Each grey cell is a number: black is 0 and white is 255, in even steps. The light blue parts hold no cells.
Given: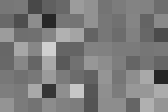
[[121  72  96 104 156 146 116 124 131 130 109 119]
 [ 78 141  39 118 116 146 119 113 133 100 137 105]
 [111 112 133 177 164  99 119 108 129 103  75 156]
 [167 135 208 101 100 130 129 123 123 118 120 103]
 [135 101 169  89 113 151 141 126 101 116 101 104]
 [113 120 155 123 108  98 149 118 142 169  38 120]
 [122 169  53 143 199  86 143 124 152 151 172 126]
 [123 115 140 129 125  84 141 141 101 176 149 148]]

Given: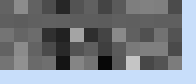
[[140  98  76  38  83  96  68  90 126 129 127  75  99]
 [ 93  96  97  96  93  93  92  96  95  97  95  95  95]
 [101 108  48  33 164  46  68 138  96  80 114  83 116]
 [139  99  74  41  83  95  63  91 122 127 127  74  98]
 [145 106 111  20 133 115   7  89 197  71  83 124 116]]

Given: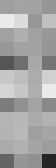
[[164 162 150 159]
 [220 151 192 235]
 [175 161 151 161]
 [162 162 149 152]
 [111 168 117  85]
 [190 172 208 199]
 [198 175 235 212]
 [145 164 137 124]
 [184 171 179 181]
 [185 159 165 179]
 [177 165 157 170]
 [150 144  37 100]]

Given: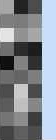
[[ 34  76 166]
 [123 141 126]
 [145 166 227]
 [ 44  29 111]
 [131  47  16]
 [101 126 109]
 [202  75  76]
 [191 135  91]
 [141  60 118]
 [ 96  77  68]]

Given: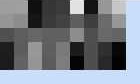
[[159  15  54  59 225  19 151 199 157]
 [140  21  57  66  94  62 107 151 150]
 [ 93 102  96  97 141  79 105 100  80]
 [ 92 152  95 122  27  78  48   7  30]
 [ 99 149  91 125   4  78  40   2  28]]

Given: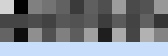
[[  2 128 115  97  58  95  79 156  74  83 152 212]
 [ 69  76  66  87  82  91  61  91  67  97  52  69]
 [ 14 143  81 128  93 160  30 170  69 178 131 100]]

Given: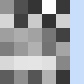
[[ 80  52 253  56 147]
 [ 63 203  51 209 214]
 [173 162 119  65 159]
 [153 177 115 165 125]
 [228 229 224 135 216]
 [142  85 177  54  93]]
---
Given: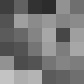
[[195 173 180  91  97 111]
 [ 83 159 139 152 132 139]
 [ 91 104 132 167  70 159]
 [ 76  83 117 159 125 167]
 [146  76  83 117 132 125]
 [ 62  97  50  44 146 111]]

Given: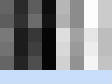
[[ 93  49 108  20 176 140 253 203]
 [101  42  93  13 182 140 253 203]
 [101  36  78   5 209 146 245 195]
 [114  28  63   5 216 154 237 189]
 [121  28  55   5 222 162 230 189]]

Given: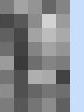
[[117  80 175 169  66]
 [ 96  72 163 188 169]
 [124 163 148 102 132]
 [ 72  88 140 210 155]
 [110  66 132 163 148]
 [124  88 117 140  96]
 [155  58 110 132 124]
 [140  80 102 117 110]]

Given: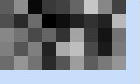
[[127  85 127  34 170 190  73  26 121]
 [108 149 115  42  85 157  93 121 149]
 [ 79  42 108   0  14  34  50  34 184]
 [135 115  73 101  50 164  57  20 115]
 [ 93 141   8  57  65 101 198 135  65]]

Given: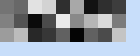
[[116 104 226 211  47 168  18  47  61]
 [156 188  40  55  97   4  97  75 196]
 [129  83  10  75 234 137 182 218 123]]

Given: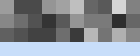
[[135 110  82  52  89 149 122 122  46 102]
 [156  74  74 149 162 191 102  89 213 129]
 [ 96  82  66  66 110  58 183 116 176 135]]
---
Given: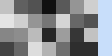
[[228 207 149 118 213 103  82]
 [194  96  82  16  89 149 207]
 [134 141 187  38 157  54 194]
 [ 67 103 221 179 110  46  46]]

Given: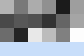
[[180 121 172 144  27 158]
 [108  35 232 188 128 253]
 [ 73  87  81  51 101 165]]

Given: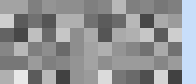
[[206  91 113  85 176 176 113  91 106 184  71 170 155]
 [176 232  91 184  65 148 155 219 119 106  79 212  65]
 [163 163 127 148 142 142 127 134 184 127 134 119 127]
 [134 184 127 142 106 142 163 176 148 134 113 170 113]
 [119 119 155 127 134 148 163 142 155 155 155 134 155]
 [ 99  71 191 106 198 142 170  85 170 176 198  91 206]]

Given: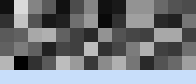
[[182   1  49  90 189 154  57 139 176 118  41  83 105 160]
 [ 97 124  97  33  70  64 189  49  70 124 176  64  57 111]
 [ 90  97 168 176  97  64  41 147  83  70  64 168 168  64]
 [ 49 195  83  25  33 111 154   9  49 160 160  41  33 118]
 [ 17 218 132  90  17  76 132  17  25 147 147 105  83  76]]

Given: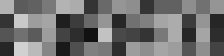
[[179  91  97 121 179 172  52 105 149 142  52  97  97 142 113 149]
 [ 85 113  91 157  67  45  17 194  73  67  52 121 172  38 165  45]
 [ 52 201 157 165  31  60 105 149  38 113 128 165 172  60 149  38]
 [ 38 209 186 134  25  79 128 121  45 157 142 165 157  85 142  67]]

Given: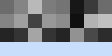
[[132 159  66 152 140  16 179 192]
 [108 132 185 124 116  23  59 108]
 [ 36  52 165  52  36 146  73  44]]
